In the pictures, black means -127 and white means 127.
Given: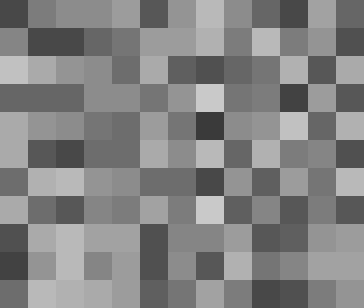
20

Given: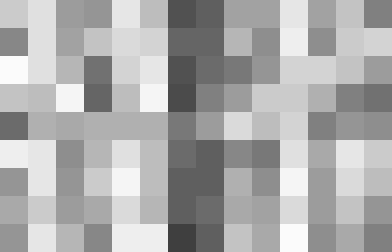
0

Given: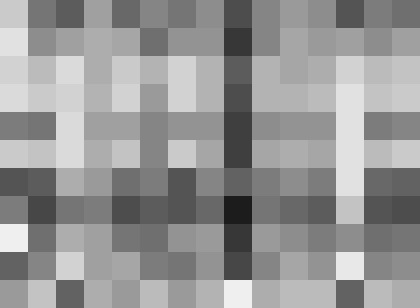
45

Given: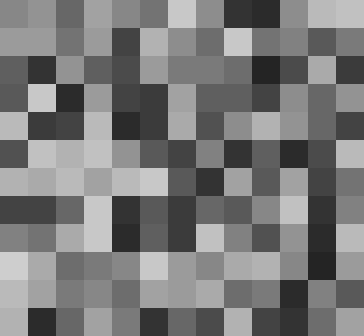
34

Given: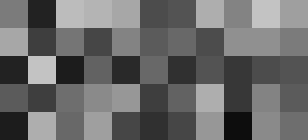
-17

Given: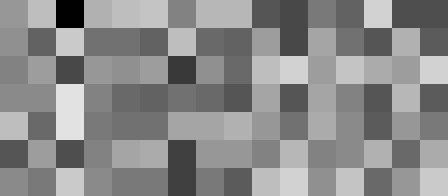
74
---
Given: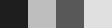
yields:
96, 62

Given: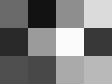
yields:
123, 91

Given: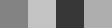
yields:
67, 46

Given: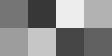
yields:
109, 70

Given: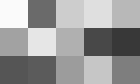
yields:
122, 102

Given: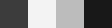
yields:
115, 60

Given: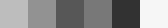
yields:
118, 61
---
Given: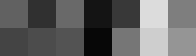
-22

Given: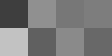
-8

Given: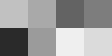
-28

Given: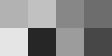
7

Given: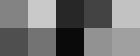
-88

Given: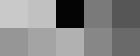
-123

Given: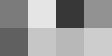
-72

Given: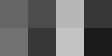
55
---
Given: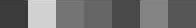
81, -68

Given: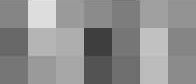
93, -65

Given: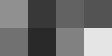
101, -86

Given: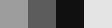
100, -111

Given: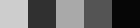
77, -121

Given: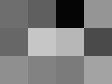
70, -122

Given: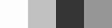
125, -74

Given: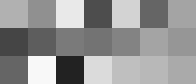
120, -93
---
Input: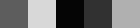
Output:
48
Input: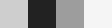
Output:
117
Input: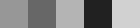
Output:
81
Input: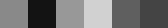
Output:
-59
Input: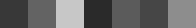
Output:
13
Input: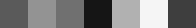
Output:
-65
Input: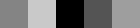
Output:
30
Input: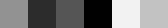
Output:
66
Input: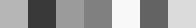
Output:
91
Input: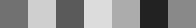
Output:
9
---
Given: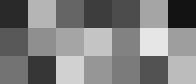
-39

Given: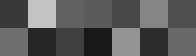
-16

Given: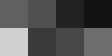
80

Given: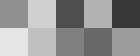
101

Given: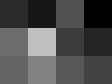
-19

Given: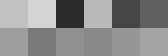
30

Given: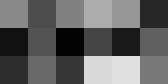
-110

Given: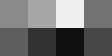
-33

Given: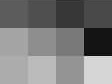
36
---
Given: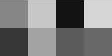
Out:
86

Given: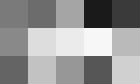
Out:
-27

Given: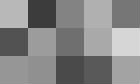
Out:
22

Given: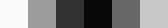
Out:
28

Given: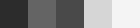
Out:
-83

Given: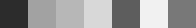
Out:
55
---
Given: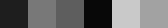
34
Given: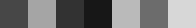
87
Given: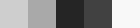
120
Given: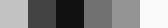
121
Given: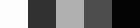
-124
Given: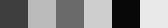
105
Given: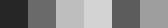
30
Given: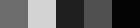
-124
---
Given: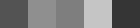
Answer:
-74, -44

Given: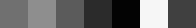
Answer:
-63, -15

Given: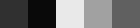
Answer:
-31, -79

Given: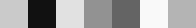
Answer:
52, 74

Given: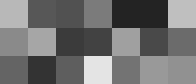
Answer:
63, -27

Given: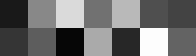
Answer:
-60, -74
